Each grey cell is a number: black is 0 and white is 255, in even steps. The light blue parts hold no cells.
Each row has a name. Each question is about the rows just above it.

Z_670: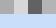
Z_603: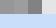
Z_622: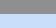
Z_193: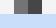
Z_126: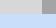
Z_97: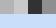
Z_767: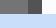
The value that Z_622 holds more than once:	[143]
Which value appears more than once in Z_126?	[215]
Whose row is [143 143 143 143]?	Z_622
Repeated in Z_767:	[116]
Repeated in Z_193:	[244]
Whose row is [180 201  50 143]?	Z_97
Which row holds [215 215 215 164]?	Z_126

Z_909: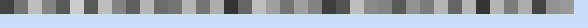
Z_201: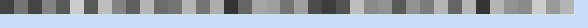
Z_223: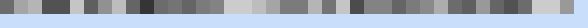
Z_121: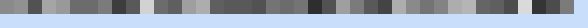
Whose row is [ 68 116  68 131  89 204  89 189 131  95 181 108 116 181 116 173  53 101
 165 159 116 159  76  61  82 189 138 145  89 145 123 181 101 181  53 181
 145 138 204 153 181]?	Z_201
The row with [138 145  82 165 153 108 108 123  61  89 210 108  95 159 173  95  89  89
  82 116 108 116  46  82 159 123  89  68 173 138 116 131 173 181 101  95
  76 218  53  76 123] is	Z_121

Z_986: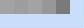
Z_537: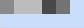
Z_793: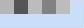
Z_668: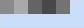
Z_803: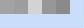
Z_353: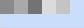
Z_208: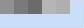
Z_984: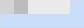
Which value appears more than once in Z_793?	[188]
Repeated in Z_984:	[234]
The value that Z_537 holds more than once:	[188]
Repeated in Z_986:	[163]
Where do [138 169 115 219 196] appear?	Z_353

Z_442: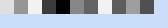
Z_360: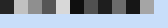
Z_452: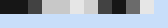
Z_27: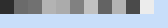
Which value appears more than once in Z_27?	[179]
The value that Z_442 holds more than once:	[242]

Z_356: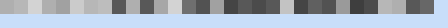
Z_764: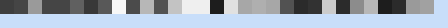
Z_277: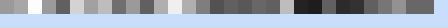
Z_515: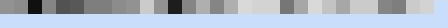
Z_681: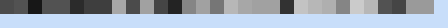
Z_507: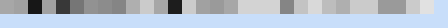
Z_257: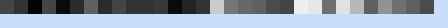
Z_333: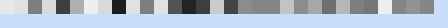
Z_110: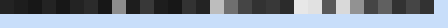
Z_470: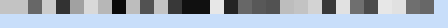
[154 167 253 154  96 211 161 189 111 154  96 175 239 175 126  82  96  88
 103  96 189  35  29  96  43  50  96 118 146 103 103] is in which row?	Z_277
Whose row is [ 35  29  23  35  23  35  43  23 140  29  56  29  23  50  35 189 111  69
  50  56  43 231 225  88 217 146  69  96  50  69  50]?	Z_110
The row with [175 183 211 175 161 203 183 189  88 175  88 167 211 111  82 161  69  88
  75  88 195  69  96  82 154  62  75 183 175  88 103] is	Z_356

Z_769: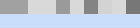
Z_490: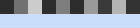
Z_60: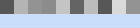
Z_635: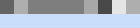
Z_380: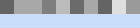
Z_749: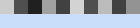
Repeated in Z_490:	[45]
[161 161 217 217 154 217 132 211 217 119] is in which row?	Z_769
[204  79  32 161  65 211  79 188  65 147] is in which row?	Z_749
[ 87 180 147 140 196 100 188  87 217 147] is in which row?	Z_60

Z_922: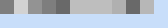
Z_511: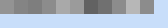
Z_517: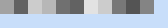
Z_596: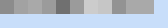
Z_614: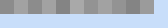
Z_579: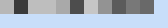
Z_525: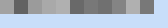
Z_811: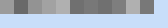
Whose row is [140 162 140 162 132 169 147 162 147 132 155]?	Z_614
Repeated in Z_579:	[190]
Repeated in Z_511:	[140]

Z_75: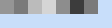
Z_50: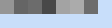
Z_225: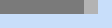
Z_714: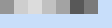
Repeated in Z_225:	[122]
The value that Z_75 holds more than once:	[122]
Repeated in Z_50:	[108]
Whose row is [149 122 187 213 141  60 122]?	Z_75
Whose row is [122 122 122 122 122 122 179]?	Z_225

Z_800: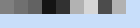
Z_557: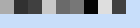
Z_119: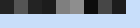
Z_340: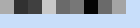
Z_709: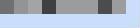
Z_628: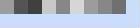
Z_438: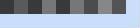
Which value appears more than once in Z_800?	[178]
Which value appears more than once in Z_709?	[156]
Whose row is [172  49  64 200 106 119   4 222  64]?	Z_557
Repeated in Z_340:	[106]
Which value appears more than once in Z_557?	[64]
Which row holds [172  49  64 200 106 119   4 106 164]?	Z_340

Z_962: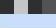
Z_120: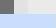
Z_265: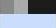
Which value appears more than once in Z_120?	[234]
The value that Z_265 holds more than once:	[28]
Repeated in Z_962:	[47]
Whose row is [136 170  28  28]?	Z_265
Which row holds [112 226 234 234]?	Z_120

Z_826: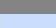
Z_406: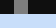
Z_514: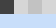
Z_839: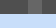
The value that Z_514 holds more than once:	[214]
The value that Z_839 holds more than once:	[79]
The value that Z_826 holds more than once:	[132]
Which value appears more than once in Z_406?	[15]
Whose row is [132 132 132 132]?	Z_826
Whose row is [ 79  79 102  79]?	Z_839
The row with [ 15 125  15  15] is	Z_406

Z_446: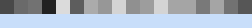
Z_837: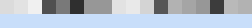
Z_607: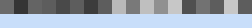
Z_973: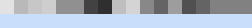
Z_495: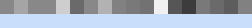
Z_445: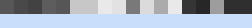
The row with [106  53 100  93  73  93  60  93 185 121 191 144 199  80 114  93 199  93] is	Z_607
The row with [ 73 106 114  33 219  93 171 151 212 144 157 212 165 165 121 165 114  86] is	Z_446
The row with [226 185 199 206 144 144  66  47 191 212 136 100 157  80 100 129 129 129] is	Z_973

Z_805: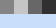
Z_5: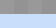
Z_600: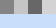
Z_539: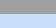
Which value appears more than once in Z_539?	[159]
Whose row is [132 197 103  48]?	Z_805
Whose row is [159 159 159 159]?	Z_539

